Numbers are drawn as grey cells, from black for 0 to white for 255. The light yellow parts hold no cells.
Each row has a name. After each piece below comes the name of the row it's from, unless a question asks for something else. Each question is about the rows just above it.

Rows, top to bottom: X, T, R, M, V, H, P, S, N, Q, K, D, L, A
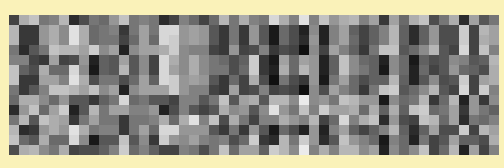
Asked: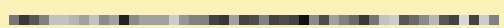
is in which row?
S
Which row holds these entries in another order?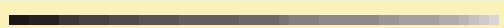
V
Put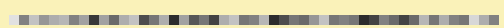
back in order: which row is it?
X

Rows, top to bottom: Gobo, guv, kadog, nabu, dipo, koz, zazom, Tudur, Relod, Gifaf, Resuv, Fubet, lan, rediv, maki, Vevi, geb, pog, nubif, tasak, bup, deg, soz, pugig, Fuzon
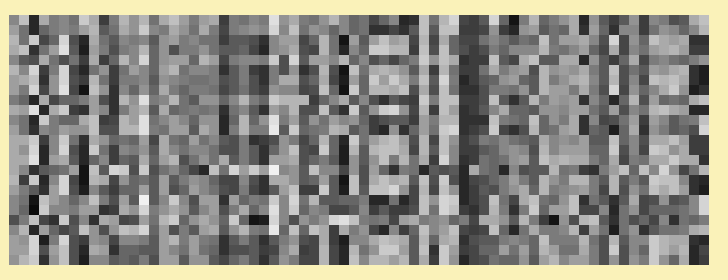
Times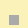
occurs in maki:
15
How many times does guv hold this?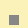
11
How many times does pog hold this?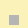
3
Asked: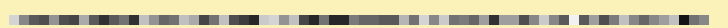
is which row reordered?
nubif
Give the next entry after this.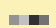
[90]
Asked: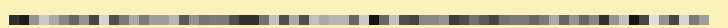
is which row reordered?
Tudur

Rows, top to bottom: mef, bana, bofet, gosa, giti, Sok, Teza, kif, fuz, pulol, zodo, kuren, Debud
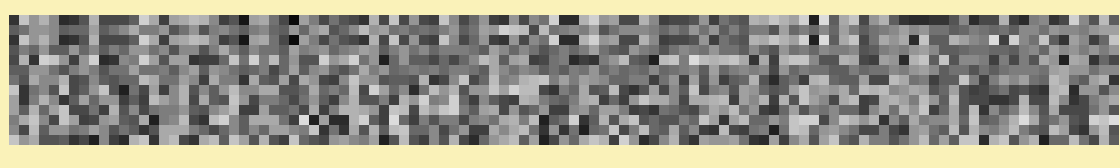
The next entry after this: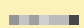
[52]
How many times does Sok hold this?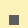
14

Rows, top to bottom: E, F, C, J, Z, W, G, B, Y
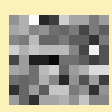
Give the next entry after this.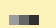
[166]
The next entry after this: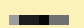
[93]
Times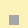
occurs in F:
1
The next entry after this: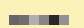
[82]

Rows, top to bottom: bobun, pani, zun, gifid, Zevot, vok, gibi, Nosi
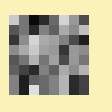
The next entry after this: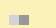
[75]
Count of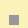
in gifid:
2
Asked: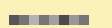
Zevot

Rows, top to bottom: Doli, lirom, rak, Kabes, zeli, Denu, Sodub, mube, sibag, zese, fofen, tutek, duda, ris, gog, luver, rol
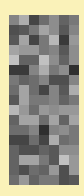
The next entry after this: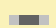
[141]
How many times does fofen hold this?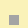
4
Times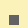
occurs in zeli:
3
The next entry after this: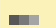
[141]

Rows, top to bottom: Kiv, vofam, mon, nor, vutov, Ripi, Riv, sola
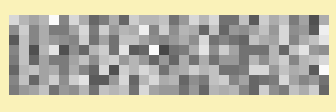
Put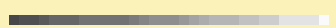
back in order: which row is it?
nor
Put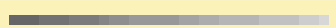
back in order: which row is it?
vutov
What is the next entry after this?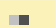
[181]
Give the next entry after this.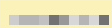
[114]
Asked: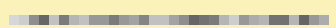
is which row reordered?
vutov
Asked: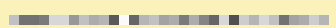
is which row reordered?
Ripi

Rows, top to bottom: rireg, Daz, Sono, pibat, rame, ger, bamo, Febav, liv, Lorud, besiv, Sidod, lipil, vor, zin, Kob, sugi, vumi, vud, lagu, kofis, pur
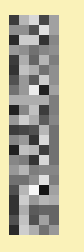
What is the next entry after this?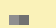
[134]
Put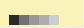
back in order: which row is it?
pur
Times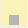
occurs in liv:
0

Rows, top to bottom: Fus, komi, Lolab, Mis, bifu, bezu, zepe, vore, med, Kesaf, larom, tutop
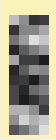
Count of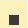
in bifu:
2
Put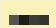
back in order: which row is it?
zepe

